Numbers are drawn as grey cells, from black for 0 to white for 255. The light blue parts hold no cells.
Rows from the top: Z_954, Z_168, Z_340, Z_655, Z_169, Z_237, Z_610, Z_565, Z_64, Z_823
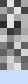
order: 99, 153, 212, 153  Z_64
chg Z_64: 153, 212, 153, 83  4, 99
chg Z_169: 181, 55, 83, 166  1, 166
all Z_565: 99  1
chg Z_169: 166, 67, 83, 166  2, 55
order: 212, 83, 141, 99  Z_565
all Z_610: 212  3

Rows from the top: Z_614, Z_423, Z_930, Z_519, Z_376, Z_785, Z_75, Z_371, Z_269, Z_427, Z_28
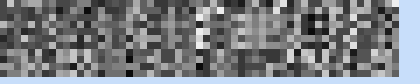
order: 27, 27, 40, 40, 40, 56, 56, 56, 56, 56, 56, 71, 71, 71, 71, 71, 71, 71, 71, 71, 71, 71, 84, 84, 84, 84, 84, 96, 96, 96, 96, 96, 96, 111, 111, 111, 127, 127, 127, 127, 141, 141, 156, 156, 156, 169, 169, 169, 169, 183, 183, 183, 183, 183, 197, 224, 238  Z_614
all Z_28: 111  14 16 17 18 20 21 23 28 33 34 42 44 45
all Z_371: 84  15 21 22 34 41 49 52 53
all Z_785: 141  10 16 25 26 28 44 45 57
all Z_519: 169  40 49 52
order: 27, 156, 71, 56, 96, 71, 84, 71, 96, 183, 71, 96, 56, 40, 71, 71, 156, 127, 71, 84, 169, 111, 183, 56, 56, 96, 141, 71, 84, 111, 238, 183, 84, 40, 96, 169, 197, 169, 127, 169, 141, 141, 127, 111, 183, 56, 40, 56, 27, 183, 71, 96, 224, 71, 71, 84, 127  Z_75
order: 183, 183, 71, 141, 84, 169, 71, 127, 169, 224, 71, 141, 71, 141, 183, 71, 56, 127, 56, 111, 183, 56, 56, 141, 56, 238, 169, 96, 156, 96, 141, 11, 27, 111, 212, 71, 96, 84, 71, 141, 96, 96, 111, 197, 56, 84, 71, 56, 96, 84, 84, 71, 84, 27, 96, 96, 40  Z_376

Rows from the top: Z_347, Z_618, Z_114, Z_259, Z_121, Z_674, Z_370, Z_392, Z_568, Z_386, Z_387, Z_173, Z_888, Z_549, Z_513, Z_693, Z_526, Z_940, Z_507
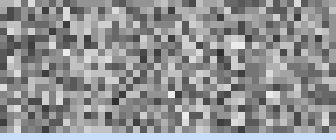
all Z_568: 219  2 13 16 28
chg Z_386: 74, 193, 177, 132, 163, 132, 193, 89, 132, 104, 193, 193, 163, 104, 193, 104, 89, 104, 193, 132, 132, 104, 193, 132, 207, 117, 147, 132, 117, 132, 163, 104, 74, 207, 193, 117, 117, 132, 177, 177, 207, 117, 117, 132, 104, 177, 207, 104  20, 117
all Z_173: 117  10 12 15 25 32 37
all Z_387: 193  14 15 16 20 25 26 30

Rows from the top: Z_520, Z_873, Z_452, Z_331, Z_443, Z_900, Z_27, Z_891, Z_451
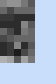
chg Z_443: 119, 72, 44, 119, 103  1, 103
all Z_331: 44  1 2 3
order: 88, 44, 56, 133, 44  Z_27
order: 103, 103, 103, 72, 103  Z_873
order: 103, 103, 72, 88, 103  Z_900
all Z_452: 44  3 4 5
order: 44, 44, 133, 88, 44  Z_331

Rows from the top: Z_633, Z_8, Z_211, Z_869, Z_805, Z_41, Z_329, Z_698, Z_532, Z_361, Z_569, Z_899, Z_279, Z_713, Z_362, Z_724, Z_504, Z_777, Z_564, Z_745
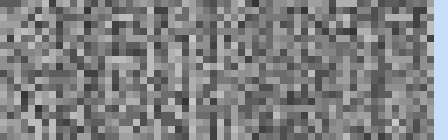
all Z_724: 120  1 3 20 29 30 31 32 37 39 47 49
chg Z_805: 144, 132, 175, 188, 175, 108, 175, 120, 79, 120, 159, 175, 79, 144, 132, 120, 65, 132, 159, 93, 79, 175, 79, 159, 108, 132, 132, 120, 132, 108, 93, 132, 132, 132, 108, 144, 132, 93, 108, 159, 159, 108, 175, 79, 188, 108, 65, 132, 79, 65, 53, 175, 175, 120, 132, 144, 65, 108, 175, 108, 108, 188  16, 108
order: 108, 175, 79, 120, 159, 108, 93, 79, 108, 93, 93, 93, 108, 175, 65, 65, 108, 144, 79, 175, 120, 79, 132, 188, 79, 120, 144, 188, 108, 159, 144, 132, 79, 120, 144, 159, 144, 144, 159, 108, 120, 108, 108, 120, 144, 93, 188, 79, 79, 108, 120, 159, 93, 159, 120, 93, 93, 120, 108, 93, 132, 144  Z_569
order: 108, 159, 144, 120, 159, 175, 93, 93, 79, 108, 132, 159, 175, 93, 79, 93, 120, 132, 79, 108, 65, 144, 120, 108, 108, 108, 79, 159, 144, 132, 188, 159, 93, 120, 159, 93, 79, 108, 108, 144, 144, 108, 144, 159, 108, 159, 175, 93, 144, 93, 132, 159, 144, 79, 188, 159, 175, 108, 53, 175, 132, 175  Z_713
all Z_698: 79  11 19 21 27 29 35 38 41 44

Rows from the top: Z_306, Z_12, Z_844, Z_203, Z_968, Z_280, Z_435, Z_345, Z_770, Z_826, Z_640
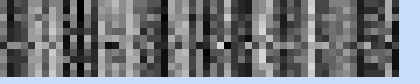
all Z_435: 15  10 12 16
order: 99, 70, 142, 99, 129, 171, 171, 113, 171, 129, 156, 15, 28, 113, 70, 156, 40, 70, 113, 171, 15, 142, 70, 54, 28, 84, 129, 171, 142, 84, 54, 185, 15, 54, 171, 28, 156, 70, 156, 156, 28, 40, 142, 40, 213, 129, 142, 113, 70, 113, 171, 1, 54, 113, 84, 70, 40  Z_826

